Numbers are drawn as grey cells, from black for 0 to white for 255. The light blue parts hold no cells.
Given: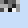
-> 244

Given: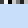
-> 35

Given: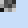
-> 140

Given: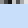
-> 170

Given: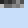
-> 123

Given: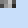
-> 180

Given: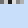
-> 136

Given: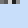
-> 32
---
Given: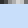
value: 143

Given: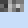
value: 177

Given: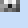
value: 122

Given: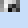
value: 8

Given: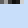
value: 57

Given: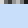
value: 56

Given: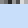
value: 38

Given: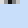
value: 20
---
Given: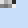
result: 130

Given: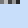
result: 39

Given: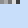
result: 62

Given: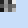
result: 81

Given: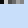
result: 161

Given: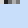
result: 121
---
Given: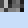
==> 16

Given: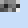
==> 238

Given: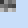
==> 171

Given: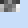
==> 230

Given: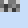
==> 138

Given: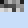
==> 134
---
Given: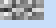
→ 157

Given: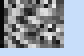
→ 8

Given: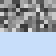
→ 99

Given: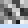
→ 145

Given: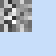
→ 108
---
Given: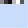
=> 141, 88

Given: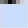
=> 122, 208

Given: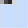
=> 171, 214

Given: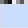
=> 122, 218

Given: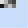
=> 222, 122

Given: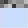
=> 90, 116

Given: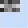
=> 63, 107
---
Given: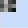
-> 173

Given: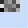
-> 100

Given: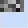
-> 91

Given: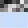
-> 93

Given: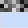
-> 141

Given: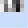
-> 141

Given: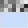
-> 220

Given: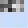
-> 116
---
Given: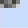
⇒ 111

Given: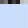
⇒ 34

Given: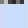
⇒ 41

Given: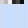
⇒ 40

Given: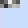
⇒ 154

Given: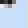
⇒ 193

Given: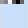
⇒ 84

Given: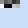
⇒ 4
